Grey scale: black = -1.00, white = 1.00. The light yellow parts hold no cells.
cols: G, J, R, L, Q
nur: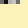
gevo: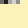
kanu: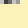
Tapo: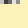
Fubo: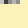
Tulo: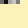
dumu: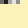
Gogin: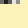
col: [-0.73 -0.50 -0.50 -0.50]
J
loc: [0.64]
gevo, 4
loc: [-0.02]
Tulo, 5
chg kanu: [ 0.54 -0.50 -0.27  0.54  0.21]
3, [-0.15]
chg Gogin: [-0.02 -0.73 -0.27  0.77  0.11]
1, [-0.15]
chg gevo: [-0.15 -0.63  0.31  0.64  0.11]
2, [-0.73]
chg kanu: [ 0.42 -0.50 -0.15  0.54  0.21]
1, [0.54]

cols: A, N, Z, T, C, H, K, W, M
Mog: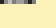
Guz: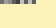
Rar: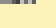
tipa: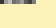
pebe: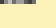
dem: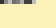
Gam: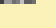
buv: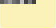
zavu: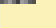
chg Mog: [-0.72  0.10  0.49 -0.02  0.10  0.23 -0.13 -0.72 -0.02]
5, [0.23]
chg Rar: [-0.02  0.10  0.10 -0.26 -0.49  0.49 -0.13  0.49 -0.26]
1, [0.10]
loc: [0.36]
dem, 6
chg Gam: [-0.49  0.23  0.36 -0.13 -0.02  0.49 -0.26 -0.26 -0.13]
3, [0.23]
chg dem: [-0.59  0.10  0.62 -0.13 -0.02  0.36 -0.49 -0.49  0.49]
3, [0.49]
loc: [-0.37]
zavu, 9

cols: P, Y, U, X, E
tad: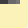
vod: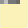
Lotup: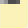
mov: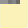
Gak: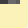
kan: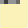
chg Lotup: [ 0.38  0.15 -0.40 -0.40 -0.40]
5, [-0.27]
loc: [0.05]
mov, 4
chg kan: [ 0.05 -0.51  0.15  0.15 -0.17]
1, [0.15]
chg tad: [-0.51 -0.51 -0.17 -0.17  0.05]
5, [-0.07]
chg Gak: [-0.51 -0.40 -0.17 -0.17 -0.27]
2, [-0.51]
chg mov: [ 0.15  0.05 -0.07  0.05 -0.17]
2, [0.15]

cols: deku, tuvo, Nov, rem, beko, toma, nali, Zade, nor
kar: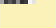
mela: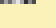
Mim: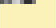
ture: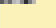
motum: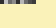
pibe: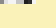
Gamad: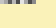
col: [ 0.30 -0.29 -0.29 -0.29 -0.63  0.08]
deku
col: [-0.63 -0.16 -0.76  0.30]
nali
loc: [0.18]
ture, 2
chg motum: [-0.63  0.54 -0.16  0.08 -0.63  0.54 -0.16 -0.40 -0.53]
6, [0.43]
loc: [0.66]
Mim, 5

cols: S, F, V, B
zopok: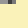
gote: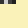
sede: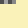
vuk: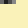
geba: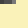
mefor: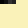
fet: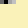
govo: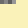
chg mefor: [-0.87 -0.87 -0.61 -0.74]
1, [-0.98]
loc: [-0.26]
govo, 3
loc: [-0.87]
mefor, 2

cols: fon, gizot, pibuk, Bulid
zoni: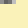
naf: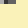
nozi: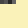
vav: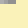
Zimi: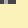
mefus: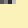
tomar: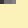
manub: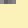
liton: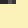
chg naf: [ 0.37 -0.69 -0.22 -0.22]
2, [-0.57]
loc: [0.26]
vav, 2

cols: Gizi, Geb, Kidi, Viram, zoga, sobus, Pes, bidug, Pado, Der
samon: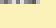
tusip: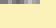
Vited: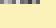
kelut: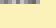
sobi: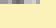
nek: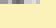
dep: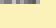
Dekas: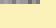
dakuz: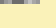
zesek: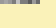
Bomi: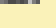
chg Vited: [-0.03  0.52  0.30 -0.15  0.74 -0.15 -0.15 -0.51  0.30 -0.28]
7, [-0.03]
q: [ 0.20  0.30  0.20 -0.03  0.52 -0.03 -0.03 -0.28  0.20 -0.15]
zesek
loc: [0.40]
sobi, 3
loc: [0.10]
samon, 7
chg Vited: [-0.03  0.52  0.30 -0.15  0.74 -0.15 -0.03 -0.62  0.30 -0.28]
8, [-0.51]
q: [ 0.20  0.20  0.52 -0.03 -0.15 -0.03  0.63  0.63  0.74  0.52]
nek

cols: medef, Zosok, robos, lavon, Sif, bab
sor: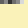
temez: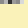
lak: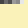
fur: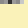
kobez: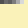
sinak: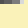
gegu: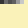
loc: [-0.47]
lak, 1
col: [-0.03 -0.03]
lavon
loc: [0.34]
kobez, 5
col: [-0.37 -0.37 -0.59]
medef

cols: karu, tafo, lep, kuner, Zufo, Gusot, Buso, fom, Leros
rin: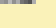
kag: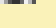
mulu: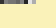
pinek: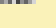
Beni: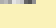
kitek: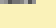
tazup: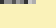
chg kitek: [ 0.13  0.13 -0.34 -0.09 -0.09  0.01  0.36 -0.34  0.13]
1, [0.23]
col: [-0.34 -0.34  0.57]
fom
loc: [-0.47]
pinek, 5

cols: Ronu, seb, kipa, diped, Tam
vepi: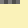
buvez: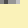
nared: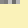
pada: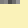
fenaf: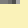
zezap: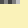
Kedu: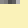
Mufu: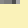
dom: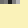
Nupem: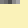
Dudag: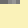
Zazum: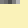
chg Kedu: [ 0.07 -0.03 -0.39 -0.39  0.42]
4, [-0.26]
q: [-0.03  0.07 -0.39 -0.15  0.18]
pada
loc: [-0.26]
Kedu, 4
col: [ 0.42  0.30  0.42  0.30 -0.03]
Tam
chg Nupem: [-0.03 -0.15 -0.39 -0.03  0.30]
4, [0.07]

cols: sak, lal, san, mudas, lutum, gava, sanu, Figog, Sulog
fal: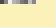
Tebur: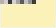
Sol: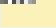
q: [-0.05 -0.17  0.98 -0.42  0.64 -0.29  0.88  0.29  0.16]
Sol

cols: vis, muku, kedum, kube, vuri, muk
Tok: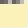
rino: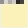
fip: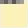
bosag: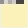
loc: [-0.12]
Tok, 2
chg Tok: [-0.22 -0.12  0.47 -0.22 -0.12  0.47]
5, [0.01]
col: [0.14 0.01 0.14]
vis
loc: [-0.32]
fip, 4
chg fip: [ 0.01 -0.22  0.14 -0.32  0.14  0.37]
6, [0.25]

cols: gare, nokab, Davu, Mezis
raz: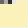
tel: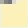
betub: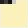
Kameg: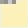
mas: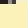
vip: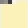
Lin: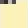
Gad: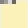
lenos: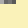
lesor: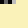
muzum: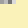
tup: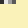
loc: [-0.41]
Lin, 4
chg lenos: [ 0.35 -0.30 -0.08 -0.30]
2, [-0.19]
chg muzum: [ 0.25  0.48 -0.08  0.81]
4, [0.71]
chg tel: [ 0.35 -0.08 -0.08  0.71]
2, [0.03]

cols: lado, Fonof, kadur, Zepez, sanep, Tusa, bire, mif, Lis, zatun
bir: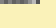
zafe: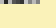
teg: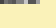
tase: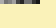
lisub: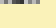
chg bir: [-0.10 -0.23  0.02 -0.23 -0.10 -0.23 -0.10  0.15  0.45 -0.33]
1, [0.02]
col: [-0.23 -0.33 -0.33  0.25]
Zepez
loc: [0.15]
bir, 8

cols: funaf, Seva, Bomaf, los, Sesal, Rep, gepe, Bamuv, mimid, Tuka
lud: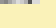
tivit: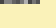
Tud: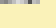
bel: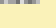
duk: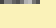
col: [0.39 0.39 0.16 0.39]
gepe
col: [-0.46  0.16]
funaf
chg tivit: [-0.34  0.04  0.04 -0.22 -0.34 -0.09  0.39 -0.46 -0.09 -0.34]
1, [-0.46]
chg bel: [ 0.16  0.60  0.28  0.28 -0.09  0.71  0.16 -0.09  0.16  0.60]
10, [0.49]

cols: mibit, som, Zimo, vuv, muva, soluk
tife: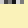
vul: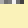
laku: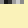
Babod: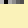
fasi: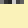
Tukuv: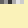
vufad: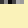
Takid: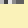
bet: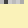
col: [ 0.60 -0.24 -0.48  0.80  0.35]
muva
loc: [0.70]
tife, 5
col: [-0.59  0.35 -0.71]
Zimo
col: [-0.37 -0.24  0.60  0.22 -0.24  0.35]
soluk
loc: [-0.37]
Babod, 6

